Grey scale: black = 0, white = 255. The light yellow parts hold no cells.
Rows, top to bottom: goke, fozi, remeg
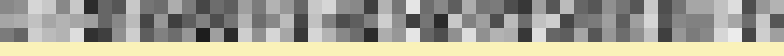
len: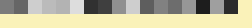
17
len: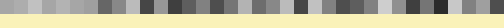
36
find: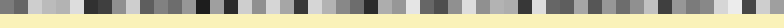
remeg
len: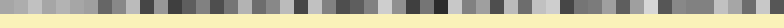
56
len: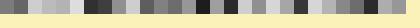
29

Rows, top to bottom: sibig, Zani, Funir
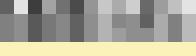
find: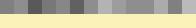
Funir
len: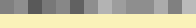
14
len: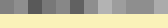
12

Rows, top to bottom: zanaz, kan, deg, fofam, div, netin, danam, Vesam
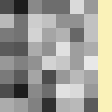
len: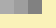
3
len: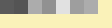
7

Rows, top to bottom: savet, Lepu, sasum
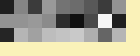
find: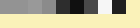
Lepu
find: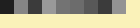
savet
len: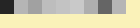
9

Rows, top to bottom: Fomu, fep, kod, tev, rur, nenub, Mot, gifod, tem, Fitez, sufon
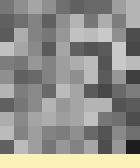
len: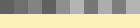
10
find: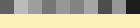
sufon
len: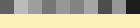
10
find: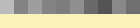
Fitez
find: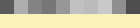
kod

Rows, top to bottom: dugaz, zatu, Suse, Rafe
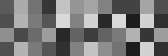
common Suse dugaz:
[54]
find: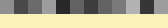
Suse

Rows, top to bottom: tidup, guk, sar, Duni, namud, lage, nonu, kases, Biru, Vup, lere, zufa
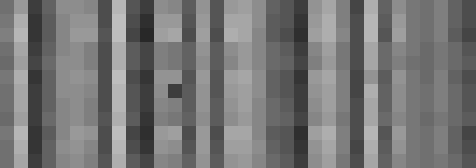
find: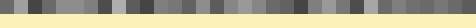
namud
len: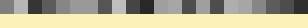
22
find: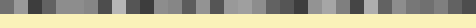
tidup

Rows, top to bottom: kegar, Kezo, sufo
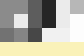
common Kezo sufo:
[253]
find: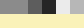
kegar
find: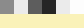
Kezo
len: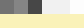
6

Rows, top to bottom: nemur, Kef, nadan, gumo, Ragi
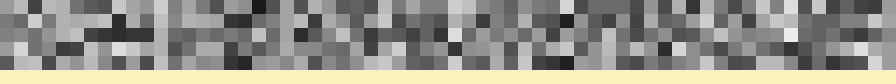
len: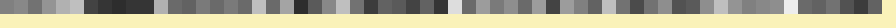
63
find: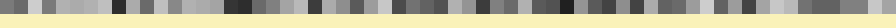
Kef
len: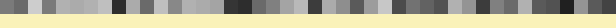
44
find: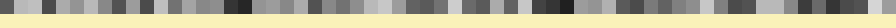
Ragi

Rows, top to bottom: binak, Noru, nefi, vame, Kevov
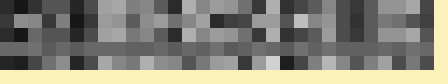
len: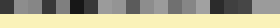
20
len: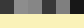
6
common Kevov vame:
[112]
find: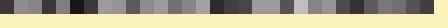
Noru
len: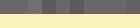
10
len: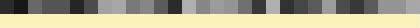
30
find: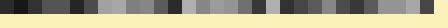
binak

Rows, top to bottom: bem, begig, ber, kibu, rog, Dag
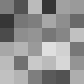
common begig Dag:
[126]
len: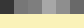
6
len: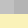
2
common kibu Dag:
[180]
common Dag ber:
[193]
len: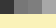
4

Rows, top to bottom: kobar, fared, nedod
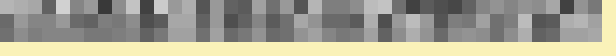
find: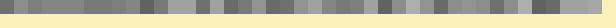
nedod
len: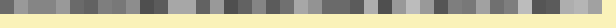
43

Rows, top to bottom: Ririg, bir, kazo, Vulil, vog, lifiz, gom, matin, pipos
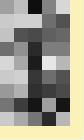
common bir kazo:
[82]
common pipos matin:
[117]
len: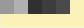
5
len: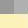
2
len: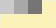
3
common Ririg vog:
[215]

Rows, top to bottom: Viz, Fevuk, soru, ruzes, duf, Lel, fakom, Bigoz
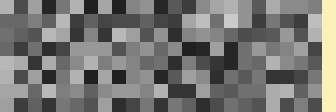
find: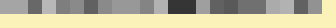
fakom
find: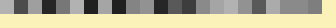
Viz
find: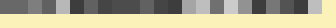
Fevuk
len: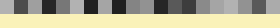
20
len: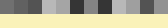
12

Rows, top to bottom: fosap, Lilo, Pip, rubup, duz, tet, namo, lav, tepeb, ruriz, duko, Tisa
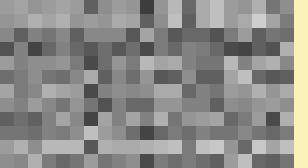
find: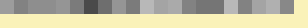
duz
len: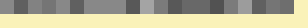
21
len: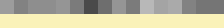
16
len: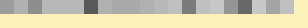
21
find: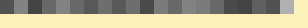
rubup

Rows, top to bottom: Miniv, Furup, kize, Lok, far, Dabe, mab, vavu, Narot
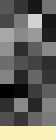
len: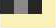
3
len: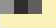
3
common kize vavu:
[137]
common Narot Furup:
[123]
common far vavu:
[46]

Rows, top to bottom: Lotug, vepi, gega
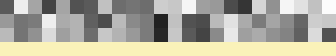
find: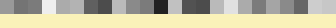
vepi
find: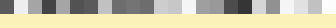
Lotug
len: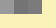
3

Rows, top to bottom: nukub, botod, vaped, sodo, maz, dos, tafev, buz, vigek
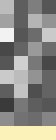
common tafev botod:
[94]
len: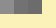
3
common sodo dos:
[100]
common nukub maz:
[86]
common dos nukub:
[188]
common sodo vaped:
[108]

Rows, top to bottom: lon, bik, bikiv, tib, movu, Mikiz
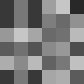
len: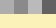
4
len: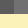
2
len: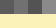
4
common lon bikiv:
[198]
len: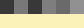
6

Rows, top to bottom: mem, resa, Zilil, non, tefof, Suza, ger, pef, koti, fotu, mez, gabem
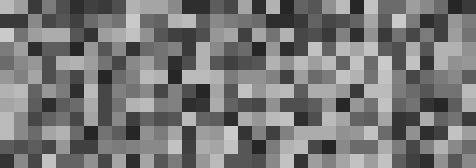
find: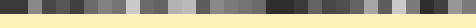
resa
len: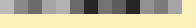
13
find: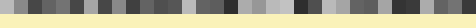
koti
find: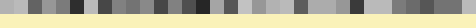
ger
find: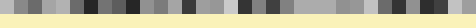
fotu
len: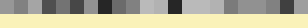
22

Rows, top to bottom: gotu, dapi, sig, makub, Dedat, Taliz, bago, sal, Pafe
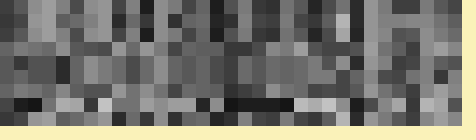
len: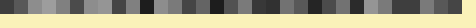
33
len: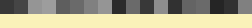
18
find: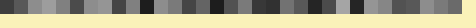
sig

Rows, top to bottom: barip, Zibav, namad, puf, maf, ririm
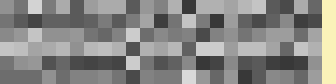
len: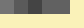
5
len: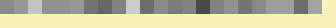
23
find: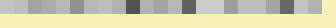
puf
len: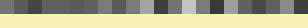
22

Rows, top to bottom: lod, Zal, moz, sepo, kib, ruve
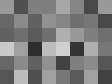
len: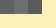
3
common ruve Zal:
[119]
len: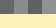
4
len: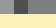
4
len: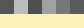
6

